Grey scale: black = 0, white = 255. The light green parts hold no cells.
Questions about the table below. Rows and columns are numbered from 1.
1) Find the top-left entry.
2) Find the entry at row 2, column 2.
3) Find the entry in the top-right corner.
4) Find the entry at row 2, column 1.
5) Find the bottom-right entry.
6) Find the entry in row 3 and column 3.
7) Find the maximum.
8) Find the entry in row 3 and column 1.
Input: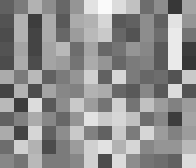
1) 97
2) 178
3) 164
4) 83
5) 220
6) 68
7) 250
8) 76

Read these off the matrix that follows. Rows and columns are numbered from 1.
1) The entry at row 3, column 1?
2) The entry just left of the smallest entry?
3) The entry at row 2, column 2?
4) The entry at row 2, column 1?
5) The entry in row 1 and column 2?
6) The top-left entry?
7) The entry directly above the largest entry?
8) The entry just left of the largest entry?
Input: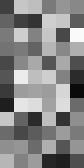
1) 122
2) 214
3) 64
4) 99
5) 198
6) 64
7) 92
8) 72

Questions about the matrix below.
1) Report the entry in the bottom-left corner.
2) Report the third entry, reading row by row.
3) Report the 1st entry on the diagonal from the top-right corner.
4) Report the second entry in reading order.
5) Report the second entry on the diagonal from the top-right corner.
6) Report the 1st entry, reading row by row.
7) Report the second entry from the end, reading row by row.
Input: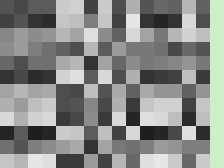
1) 197
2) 91
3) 97
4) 72
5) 216
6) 84
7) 104

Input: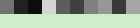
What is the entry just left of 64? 93
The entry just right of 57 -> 166

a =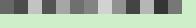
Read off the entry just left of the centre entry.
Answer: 111
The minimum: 53
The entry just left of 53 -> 182

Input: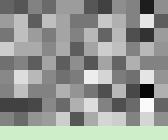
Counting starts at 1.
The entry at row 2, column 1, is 156
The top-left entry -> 100
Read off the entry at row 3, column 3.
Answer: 156
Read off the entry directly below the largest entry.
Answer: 213
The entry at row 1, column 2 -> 86
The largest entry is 250
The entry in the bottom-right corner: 142
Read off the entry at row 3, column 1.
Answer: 118
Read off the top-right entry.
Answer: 142
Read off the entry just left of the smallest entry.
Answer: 72
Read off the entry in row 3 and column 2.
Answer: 191
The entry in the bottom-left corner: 130
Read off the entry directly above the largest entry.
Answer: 6
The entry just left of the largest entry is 106
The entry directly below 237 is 118
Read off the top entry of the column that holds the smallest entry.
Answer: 29
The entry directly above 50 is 229
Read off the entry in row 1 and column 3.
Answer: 130

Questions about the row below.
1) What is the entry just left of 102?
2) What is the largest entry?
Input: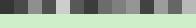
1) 156
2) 205

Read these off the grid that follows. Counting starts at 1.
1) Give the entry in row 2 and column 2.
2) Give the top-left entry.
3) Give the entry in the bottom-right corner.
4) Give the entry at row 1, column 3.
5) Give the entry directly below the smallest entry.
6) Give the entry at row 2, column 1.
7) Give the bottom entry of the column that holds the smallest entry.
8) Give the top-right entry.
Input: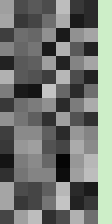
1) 56
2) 159
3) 110
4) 89
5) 13
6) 165
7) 76
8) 42

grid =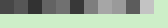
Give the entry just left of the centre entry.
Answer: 112
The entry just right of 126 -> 166
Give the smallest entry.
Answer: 50

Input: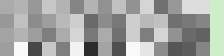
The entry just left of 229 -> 249
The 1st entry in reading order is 171
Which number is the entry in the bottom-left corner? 158
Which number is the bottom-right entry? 133
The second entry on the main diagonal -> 192
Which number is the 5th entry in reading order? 179
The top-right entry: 221
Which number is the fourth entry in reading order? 199
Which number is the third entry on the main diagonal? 158
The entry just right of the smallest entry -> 164
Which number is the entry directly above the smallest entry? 120
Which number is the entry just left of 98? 106
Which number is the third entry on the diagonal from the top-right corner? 146
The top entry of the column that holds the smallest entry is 179
